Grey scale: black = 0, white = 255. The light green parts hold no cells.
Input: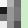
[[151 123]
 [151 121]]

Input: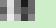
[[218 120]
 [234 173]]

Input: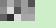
[[217  83]
 [ 48 219]]

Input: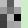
[[115 161]
 [184   3]]

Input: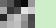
[[ 54  75]
 [169 198]]

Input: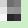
[[151 146]
 [ 39  52]]

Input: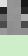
[[149 151]
 [148 147]]

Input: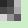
[[ 86 171]
 [146  91]]
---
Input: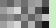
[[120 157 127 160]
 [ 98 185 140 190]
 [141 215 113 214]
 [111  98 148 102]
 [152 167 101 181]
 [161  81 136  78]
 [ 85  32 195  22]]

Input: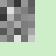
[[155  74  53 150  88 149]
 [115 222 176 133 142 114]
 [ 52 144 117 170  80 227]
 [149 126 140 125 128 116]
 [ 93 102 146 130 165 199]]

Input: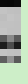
[[  8 195 190 193 196  91  28 196  95]
 [  7 192 196 193 192 137  77 193 146]
 [ 11 191 193 192 192  90  27 192  89]]

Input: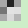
[[168 117 171]
 [ 35 226 217]
 [161 224 181]]

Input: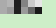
[[171 171]
 [181 156]
 [ 30  32]
 [131 154]
 [203 102]
 [230  25]]

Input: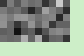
[[ 57 123 142 146  95 111]
 [124 103 124 104 102 104]
 [ 88 113 149  54  19 109]
 [125  89 153  97  81 173]
 [108  38 132 148  95 101]
 [116  83 113 103  42 171]
 [ 52 160 127 136  85  58]
 [ 92 128 134  56 130 101]
 [202 105  41  99 139 105]
 [ 93  45 128  99 126  52]]
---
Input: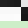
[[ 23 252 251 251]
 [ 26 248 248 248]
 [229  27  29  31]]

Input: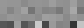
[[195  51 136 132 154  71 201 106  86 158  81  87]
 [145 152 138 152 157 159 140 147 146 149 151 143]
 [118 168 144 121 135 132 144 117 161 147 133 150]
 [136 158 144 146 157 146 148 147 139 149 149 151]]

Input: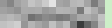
[[185 133 100  59 126 186 167 192 154 166 180 150 207 199 193]
 [193 161 170 169 148 126 120 132 138 125 113 158 174 183 176]
 [148 174 192 122 172 178 180 161 154 171 169 170 146 155 161]
 [161 124 164 187 183 159 165 227 203 186 196 173 162 133 150]]

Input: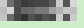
[[202  86 202  73  82  66  80  50  68 107 195]
 [191 200 178 161 121 122 106 103  74 213 188]
 [215  85 203  91  70  70  66  59  76 110 203]]

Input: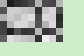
[[ 64 215 236  48 188 197 208 221  96]
 [175  65  52 185  57  52  82  29  67]
 [ 48 217 180  82 191 214 216 180  65]
 [ 42 210 218  75 222 211 192 203 176]
 [ 80 213 198  50 187 195 205 205  83]
 [183  70  76 179  74  56  47  30 175]]

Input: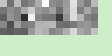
[[193 152 166 215 174 145 134 174 183 153  98 100  90  98]
 [132 151 145 121 109 113 184 180 177 131 124 161  80 136]
 [118 129 183 220 147  58 116 119 133 241  47 129 148  96]
 [134 167 126 219 159 110 159 142 151 203 168 129 141 116]
 [184 123 151 225 155 132 140 254 172 133 118 187 114 196]]
